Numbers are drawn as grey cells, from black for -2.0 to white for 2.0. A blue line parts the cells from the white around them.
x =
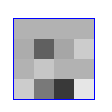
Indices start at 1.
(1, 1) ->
0.8
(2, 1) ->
0.7
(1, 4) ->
0.8
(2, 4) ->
1.2
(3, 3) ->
0.8
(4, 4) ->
1.6

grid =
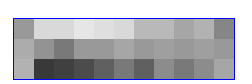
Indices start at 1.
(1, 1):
0.4
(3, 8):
0.2
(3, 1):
0.8
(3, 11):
0.6
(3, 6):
-0.1
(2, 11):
0.4
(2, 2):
0.3
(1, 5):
1.5
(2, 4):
0.4
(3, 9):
-0.1
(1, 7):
0.9

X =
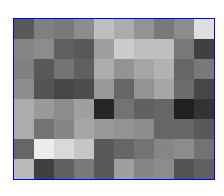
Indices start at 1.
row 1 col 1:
-0.6
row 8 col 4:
-0.1
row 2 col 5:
0.5
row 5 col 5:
-1.4
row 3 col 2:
-0.6
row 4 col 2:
-0.7
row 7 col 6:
-0.4
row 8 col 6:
0.5
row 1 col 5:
1.0
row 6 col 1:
0.7
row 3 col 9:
-0.4
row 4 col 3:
-0.9
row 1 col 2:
0.0
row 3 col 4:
-0.5
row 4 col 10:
-0.9
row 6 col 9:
-0.4
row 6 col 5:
0.4
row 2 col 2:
0.2
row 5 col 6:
-0.2
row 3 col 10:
-0.1
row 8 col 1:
0.9
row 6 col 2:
-0.2
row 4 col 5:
0.4

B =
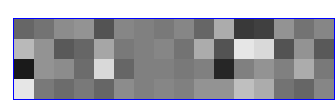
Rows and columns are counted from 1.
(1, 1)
-0.4
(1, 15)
-0.2
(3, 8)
0.0
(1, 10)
-0.4
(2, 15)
0.3
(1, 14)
0.3
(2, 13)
1.4
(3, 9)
-0.1
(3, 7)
0.0
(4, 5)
-0.4
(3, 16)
-0.1
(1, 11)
0.7
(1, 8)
-0.1
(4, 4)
-0.1
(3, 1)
-1.6
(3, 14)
0.0
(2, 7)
0.0
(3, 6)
-0.4
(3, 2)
0.3
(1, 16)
0.1

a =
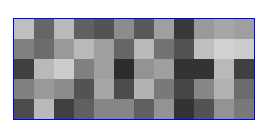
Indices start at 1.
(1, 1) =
1.0
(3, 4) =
0.0
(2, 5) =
0.5
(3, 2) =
0.9
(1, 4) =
-0.5
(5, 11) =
0.3
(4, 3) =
0.2
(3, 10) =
-1.2
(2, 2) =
-0.3
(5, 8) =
0.3
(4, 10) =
0.1
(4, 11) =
0.8
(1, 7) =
-0.6
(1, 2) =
-0.4
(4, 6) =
-0.8
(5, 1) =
-0.8
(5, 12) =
-0.1
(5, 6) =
0.1

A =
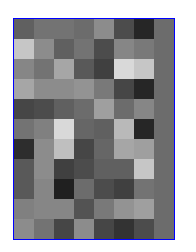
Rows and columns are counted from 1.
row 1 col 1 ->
-0.5
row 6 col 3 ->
1.4
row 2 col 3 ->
-0.5
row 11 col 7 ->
-0.8
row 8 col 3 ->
-1.0
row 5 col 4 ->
-0.3
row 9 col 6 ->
-1.0
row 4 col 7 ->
-1.4
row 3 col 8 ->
-0.3
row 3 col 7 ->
1.1
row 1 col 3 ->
-0.2
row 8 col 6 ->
-0.5
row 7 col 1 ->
-1.3
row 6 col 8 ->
-0.3
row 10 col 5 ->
-0.1
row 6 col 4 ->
-0.4
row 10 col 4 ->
-0.7
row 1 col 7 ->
-1.4
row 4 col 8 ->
-0.3
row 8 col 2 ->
0.2
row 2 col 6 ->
0.1
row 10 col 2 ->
0.1
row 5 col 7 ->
0.1
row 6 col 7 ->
-1.4
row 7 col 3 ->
1.0

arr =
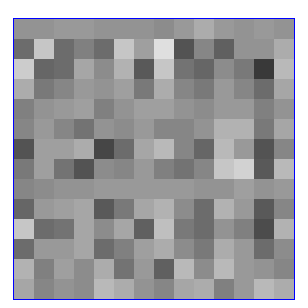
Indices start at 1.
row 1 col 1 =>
0.3
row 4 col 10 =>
-0.1
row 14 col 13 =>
0.9
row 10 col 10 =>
-0.3
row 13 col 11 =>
0.9
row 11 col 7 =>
-0.5
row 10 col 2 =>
0.4
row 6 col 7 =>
0.4
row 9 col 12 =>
0.5
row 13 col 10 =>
0.2
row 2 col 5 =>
-0.3
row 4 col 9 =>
0.1
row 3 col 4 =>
0.6
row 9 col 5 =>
0.4
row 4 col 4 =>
0.4
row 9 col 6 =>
0.4
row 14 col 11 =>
0.0
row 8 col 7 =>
0.4
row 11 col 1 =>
1.1
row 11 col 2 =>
-0.3
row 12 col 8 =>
0.7
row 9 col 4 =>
0.3
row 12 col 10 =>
-0.1
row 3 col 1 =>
1.2
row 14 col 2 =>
0.1
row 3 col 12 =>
-0.1
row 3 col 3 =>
-0.3
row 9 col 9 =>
0.4
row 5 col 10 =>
0.2
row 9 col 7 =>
0.4
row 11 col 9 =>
-0.1
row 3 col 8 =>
1.1
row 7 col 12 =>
0.4
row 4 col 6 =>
0.5
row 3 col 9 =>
-0.2
